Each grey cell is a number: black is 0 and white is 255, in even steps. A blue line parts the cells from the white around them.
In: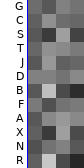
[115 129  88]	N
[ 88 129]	G
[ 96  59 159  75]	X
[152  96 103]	J
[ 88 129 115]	G

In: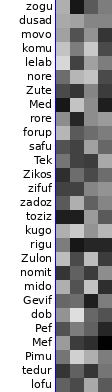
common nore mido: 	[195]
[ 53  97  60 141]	nomit
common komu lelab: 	[125]
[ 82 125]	Pef

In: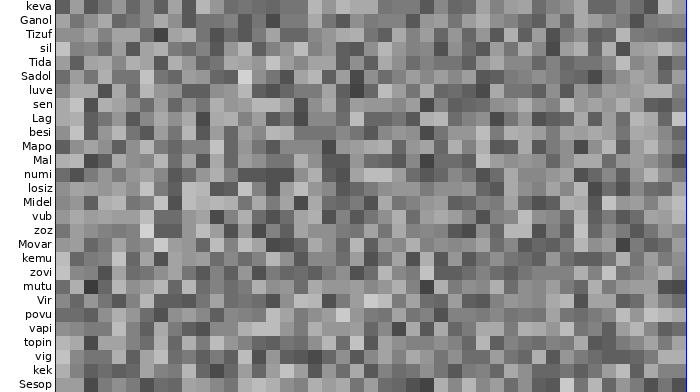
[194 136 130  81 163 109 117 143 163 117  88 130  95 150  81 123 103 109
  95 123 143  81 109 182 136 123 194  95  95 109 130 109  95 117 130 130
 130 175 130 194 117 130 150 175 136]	zovi
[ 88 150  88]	kemu
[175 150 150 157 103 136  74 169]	vapi
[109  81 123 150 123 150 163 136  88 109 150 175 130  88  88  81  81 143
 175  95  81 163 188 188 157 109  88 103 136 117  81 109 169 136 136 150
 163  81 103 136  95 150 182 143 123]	numi
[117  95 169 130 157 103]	Tizuf
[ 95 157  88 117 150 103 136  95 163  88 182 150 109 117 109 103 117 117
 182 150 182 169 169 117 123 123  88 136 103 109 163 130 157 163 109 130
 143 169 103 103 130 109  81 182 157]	keva
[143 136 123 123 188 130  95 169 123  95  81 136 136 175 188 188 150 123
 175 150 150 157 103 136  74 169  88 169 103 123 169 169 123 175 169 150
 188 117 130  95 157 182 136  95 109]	vapi

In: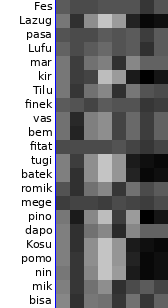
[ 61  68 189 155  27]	kir
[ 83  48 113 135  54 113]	romik
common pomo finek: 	[54]
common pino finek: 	[61]
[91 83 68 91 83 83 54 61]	finek
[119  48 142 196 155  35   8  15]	Lazug
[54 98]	bisa

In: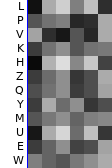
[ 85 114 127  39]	P
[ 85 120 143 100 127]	M
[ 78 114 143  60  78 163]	Q
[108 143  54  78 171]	Z
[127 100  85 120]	W
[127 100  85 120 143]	W
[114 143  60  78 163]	Q

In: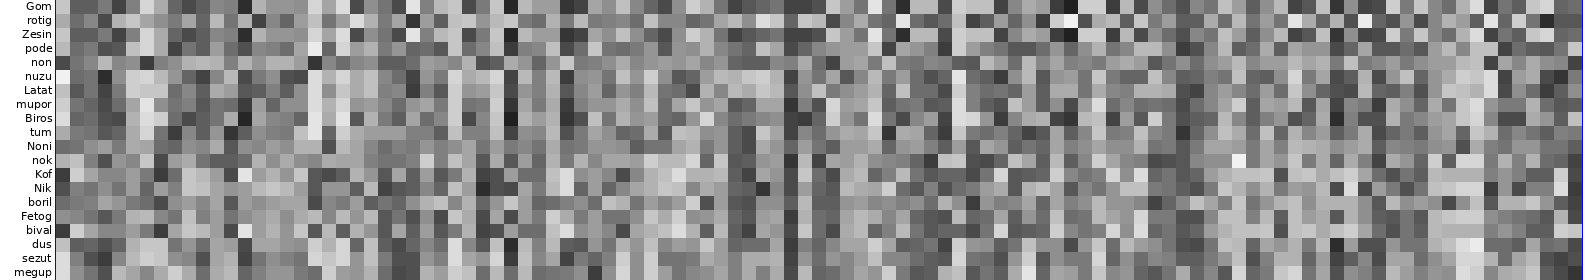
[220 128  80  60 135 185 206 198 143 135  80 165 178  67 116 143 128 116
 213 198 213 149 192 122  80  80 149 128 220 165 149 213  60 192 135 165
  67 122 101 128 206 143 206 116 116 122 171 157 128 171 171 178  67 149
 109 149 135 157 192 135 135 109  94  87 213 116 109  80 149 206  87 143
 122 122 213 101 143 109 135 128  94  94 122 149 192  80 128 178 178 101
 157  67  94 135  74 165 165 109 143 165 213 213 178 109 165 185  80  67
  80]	sezut
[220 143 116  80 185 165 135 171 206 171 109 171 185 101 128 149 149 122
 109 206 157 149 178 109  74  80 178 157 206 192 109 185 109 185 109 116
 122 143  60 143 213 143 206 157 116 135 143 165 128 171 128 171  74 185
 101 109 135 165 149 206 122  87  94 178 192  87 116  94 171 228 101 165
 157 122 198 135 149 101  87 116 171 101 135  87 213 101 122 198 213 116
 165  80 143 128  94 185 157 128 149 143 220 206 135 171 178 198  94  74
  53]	megup
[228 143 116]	mupor
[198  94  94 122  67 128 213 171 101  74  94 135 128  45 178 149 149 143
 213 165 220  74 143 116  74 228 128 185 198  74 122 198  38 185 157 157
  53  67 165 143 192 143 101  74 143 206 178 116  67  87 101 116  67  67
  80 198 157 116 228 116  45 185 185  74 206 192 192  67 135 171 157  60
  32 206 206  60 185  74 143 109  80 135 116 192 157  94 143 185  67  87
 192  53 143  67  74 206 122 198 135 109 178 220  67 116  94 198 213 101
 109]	Zesin

